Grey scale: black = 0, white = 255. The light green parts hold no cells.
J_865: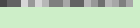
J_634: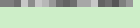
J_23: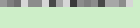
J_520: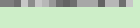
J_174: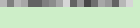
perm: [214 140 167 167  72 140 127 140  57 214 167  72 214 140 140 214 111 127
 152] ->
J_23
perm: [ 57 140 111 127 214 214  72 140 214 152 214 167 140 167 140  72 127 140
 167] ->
J_23
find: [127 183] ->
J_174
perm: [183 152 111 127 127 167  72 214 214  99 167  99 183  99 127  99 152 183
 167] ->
J_865

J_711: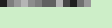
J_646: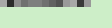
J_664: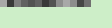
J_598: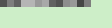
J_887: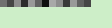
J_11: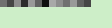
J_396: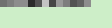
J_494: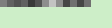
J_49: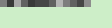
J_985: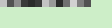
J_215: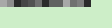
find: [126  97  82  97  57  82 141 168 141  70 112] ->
J_664
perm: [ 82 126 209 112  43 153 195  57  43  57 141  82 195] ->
J_985
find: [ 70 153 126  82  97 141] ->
J_396
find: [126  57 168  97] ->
J_49
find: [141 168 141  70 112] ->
J_664
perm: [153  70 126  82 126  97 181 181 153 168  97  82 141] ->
J_598

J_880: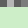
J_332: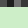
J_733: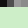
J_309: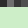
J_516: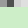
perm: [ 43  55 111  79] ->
J_309
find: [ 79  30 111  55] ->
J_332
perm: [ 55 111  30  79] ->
J_332
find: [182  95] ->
J_880
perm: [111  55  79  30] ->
J_332
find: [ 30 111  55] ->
J_332
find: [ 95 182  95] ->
J_880

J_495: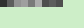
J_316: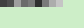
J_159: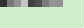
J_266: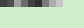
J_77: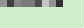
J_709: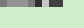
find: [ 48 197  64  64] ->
J_709
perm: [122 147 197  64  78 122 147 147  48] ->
J_159
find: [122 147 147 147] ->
J_709
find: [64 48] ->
J_266
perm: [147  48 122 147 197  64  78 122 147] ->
J_159

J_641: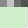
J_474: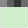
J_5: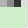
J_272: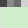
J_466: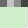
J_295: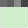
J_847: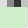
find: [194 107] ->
J_641
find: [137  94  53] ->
J_474
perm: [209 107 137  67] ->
J_272
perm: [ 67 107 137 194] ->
J_466
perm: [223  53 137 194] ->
J_847
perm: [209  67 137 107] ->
J_272

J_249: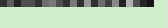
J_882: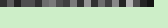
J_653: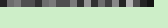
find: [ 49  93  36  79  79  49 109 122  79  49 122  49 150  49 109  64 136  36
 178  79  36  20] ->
J_249

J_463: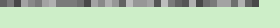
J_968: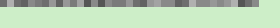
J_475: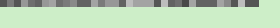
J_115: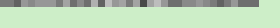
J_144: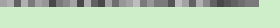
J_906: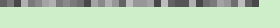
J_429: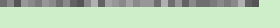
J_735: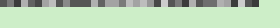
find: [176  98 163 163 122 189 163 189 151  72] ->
J_735
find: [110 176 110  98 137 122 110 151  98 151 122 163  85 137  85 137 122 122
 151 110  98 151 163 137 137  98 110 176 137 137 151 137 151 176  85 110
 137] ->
J_968
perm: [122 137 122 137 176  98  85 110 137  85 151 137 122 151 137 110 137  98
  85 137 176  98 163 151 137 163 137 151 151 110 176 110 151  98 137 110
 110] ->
J_429
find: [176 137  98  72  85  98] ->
J_144
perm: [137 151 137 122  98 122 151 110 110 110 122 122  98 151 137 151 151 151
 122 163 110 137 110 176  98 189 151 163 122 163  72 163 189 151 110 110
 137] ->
J_115
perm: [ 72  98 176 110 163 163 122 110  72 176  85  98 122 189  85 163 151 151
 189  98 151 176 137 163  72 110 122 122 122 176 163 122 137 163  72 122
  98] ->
J_463
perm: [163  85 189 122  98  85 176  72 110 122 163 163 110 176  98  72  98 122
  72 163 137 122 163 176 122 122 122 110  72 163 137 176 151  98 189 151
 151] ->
J_463

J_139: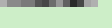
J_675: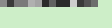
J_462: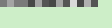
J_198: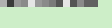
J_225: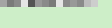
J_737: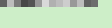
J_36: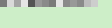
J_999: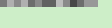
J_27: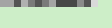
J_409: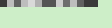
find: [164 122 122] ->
J_462
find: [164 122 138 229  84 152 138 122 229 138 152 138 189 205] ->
J_225
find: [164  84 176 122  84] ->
J_27
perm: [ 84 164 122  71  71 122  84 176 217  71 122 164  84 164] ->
J_462
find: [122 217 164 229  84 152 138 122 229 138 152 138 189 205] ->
J_36

